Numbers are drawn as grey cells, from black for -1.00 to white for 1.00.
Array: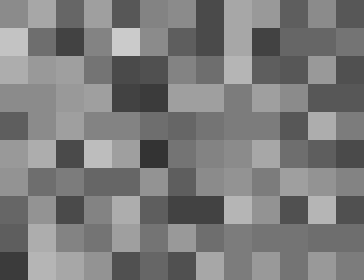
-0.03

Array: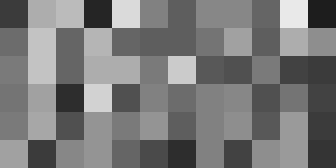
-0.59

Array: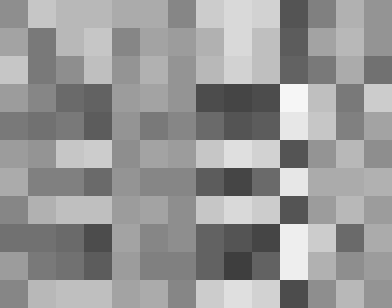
0.16

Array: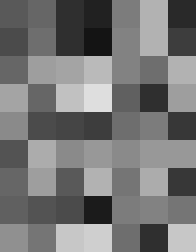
0.56

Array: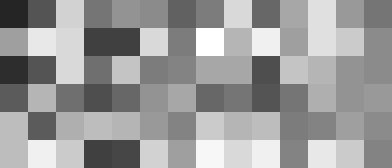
0.03
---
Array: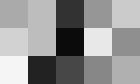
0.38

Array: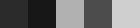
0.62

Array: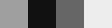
0.86

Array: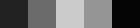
-0.96

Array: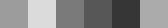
0.34

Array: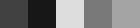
0.29

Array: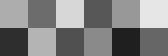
-0.20

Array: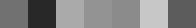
-0.28
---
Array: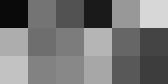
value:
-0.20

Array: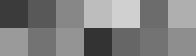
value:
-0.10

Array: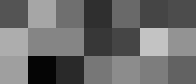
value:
0.53

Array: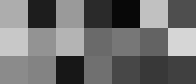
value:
-0.22

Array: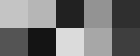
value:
0.31

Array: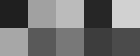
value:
-0.52

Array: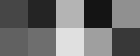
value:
0.25

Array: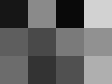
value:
-0.04

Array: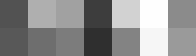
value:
0.93

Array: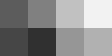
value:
0.18
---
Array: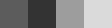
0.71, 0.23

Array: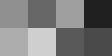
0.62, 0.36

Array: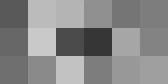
0.58, 0.52

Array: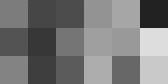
0.73, 0.58

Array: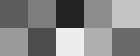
0.86, 0.54

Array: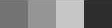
0.56, 0.18

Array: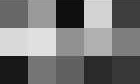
0.76, 0.71
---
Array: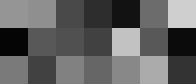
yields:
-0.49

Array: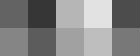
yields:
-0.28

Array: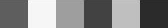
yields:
0.93

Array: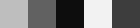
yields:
-0.24

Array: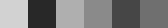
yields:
-0.69

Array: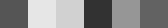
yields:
0.80

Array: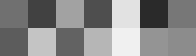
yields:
0.54

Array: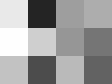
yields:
-0.40
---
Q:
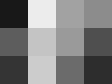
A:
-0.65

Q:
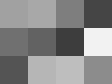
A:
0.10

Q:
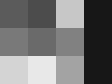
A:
-0.82

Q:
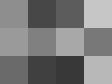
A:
0.44

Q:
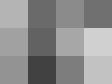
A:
0.52

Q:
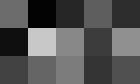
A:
-0.37

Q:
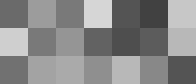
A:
-0.34

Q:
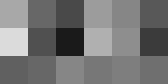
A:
-0.13
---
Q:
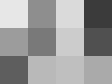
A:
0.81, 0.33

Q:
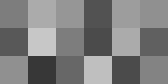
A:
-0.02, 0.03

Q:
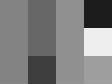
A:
0.03, 0.24

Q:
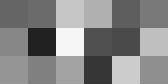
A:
-0.21, 0.12

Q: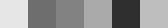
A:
0.80, 0.49

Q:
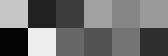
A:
0.55, -0.63
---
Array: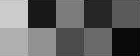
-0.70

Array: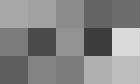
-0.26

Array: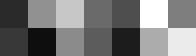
-0.67

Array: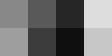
-0.53

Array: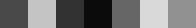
-0.43

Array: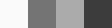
0.34

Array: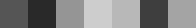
-0.33

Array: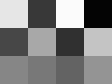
-0.56

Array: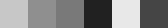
-0.05

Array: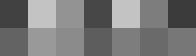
-0.44
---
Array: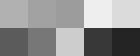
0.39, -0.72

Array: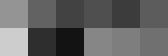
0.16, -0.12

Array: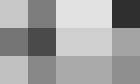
0.56, 0.12

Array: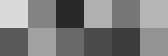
0.71, 0.15

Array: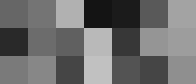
-0.20, 0.12

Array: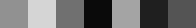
0.14, -0.34

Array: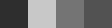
-0.64, -0.36

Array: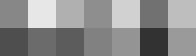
0.06, 0.21

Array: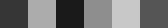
-0.58, -0.33

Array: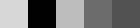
0.69, -0.36
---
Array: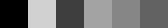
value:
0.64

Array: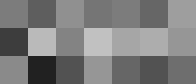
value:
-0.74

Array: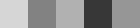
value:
0.02

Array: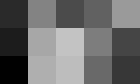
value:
0.37

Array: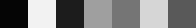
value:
0.90

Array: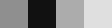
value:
-0.87

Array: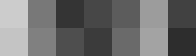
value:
0.00

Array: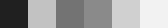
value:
0.52

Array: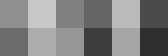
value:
0.35

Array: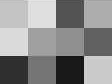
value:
-0.08
